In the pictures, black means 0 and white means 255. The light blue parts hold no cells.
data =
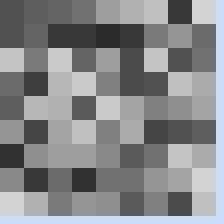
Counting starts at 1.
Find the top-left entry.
81
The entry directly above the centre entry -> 128
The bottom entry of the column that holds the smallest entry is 142
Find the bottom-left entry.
211
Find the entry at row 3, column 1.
197
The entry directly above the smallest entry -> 158
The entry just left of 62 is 107
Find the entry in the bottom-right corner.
191
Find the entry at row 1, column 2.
95
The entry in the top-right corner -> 211
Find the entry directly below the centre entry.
128
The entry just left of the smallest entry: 56
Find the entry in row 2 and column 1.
81
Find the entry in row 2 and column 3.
56
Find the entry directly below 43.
158
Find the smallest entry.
43
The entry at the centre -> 203

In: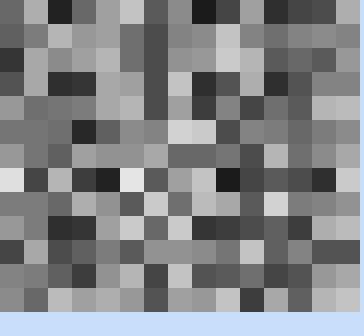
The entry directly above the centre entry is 210
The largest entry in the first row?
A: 195
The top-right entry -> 174
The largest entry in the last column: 202
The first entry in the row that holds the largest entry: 223
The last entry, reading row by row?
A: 195
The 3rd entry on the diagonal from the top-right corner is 104
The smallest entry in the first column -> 53
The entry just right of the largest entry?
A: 90
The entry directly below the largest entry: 90
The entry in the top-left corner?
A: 104
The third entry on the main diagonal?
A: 139
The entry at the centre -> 104
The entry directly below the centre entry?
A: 160
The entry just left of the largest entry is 34
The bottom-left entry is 139
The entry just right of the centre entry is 104
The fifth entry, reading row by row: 160
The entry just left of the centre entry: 168

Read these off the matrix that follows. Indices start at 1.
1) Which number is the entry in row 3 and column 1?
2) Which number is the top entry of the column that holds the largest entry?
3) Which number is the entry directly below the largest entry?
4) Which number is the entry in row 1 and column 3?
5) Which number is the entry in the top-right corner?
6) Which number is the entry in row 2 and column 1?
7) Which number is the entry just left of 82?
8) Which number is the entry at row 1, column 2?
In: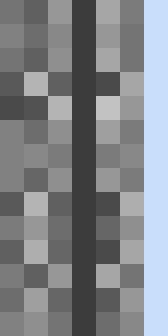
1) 116
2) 166
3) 159
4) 151
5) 123
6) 129
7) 74
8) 96

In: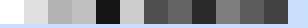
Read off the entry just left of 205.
21
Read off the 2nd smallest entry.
42
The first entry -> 255
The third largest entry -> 205

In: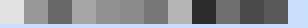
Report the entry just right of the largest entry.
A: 152
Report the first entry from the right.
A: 88
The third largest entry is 165
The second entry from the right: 74

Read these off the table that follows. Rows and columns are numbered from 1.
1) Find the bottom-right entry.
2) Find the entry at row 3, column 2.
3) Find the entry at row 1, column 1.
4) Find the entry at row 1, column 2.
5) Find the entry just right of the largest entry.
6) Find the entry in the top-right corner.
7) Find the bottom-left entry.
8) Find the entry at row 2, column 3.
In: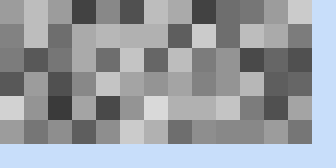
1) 118
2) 88
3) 156
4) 189
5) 177
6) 203
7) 156
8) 110

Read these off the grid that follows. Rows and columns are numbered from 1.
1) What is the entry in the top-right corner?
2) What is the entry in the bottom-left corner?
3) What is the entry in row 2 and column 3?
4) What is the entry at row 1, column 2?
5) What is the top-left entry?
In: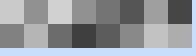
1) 70
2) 129
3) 108
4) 145
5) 202

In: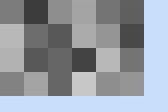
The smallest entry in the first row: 60
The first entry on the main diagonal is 124
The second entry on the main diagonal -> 109
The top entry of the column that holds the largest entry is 164
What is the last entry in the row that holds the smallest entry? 95
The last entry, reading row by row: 149
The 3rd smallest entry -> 73

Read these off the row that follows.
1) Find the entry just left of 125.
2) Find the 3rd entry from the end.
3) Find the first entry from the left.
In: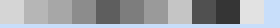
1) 94
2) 80
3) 213

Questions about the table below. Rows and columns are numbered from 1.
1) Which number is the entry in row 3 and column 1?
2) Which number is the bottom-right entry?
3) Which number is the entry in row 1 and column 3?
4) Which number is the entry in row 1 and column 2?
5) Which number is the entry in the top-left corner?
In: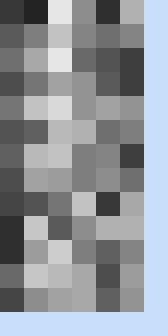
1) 111
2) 147
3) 231
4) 34
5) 55

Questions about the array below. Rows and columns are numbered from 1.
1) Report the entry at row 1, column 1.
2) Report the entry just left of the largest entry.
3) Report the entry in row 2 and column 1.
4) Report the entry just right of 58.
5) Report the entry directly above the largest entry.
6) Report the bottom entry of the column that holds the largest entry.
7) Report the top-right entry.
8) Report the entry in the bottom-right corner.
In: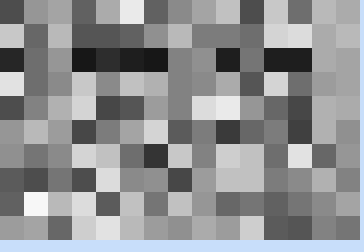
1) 77
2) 97
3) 200
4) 103
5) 77
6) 164
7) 171
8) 117

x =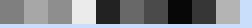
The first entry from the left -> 127
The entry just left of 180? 54
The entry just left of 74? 104

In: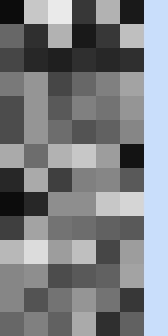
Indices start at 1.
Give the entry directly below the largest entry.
178
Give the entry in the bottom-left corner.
103
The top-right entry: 25
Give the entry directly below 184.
134
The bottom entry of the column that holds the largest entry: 97
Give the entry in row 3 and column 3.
31
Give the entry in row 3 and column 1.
70
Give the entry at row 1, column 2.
199
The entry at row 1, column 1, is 12
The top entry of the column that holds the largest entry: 234
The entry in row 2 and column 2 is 47
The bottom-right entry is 97
